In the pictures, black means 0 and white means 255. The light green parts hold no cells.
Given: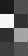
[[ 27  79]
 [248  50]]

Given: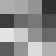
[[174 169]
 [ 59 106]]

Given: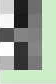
[[211  30]
 [247  25]]

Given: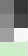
[[120  53]
 [139  71]]

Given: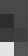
[[72 73]
 [45 71]]

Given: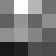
[[134 253]
 [ 96 148]]

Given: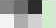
[[132 106]
 [244 173]]

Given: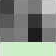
[[ 64 135]
 [ 88 120]]
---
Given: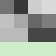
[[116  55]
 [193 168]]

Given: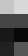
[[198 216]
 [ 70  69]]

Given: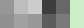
[[150 189]
 [145 161]]

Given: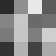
[[ 42 143]
 [133 199]]

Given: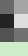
[[104 165]
 [ 35 222]]

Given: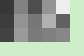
[[ 55 130]
 [ 61 147]]
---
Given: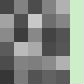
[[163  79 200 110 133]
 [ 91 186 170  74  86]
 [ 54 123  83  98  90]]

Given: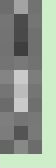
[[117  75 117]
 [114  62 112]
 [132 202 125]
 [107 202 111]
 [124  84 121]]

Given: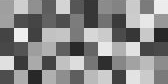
[[161  78  69  98  78 124  55 114  59 204 231 152]
 [ 72  84 158 177  95  41 101 231 177 226  68  73]
 [ 77 172  40 176 142  94 186 206  64 227 203 122]]

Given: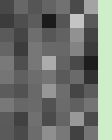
[[ 60  78  92  27  85 196  89]
 [101  60 119 105 104 131  60]
 [117  96 109 117  90 106  49]
 [120 103 106  82 107  96 116]
 [ 90  74 108 143 120  65 116]]

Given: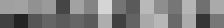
[[ 65  36  85 101  91 102  91 174  64  99 169 183 105 171  53 119]]

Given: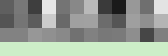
[[ 84 117  92 203 105 160 161 108  85 159 143 180]]

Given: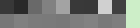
[[119 128 123 122 120 126 130 121 126]]
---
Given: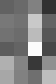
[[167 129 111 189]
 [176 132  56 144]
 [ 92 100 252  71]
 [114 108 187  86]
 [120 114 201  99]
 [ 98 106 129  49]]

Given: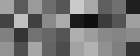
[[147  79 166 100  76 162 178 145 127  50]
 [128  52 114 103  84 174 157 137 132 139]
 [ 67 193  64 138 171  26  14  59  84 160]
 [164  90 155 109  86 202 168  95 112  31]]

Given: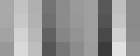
[[152 217 190  86 119 140 157  59 226 148]
 [163 210 183  97 134 147 159  72 209 140]
 [168 199 178 111 139 152 159  83 196 138]
 [169 194 176 116 140 154 159  88 191 138]]

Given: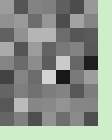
[[101 128  78 146 110 138  78]
 [ 87 187 134 137 147 134 133]
 [100 126 113 125 131  87 125]
 [ 66 132 108 212  24 122 157]
 [132 107 140  92 202 102  30]
 [170  85 156  99 121 131  88]
 [ 97 145 181 181 108  86  90]
 [144 153 109 150  77 163 132]
 [156  85 131 127  95  76 152]]

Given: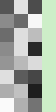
[[250 176 115]
 [173 193  30]
 [223  92  70]
 [149 185 219]
 [139 222  40]
 [108 222 189]
 [139 106 247]
 [ 85 226  76]]

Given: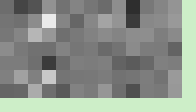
[[101 103 171 110  89 130 123 150 110  79 124 121 152]
 [128 161 128 200 116 119 120 124 114 117 125 115 154]
 [124 124 111  59 107 126 124 127  99  91 104 128 125]
 [140 121 113 112 131 118 122 106 115 139 124 123  99]
 [119 133 182 151 111 121 130 139 132 141 142 126 138]
 [116 112 140 234 133 102 135 164 148  59 136 139 153]
 [109  69  83 146 114 132 118 107 142  46 120 133 148]]
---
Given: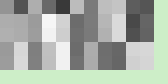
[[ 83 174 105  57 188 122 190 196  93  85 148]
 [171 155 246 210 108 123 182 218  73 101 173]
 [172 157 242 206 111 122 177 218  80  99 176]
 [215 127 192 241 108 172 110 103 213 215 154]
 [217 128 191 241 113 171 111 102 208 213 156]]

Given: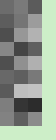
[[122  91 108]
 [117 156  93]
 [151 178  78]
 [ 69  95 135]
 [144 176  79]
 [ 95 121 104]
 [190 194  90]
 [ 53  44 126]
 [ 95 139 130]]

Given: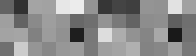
[[ 49 164 162 231 236 148  54  68  63 148 146 226 161  99]
 [ 99 138 158 149 104 111 147 121  99 141 143  95 111 159]
 [165 129 156 145  30 120 221 173 146 133 168  25 113 163]
 [204 149 136 151 155 121 159 164 176 131 135 159 120 112]]

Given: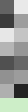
[[233  99]
 [157  59]
 [196 231]
 [150 181]
 [103  80]
 [156 145]
 [ 35 175]]

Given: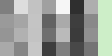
[[221 194 160 246  47 174 127]
 [165 196  98 170  62 137 154]
 [177 195 111 186  59 144 149]
 [134 199  61 127  72 116 169]]

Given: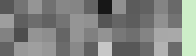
[[116 149 113 135 133 100  23 144  91  97 132 105  87]
 [ 95 109  98 116 149 145  85 101  93 109 145 115 158]
 [ 77 148 142 101 149 128 147 120 111 132 168 169 130]
 [153 159 152 107 137  97 199  87  87 106 178 106  99]]
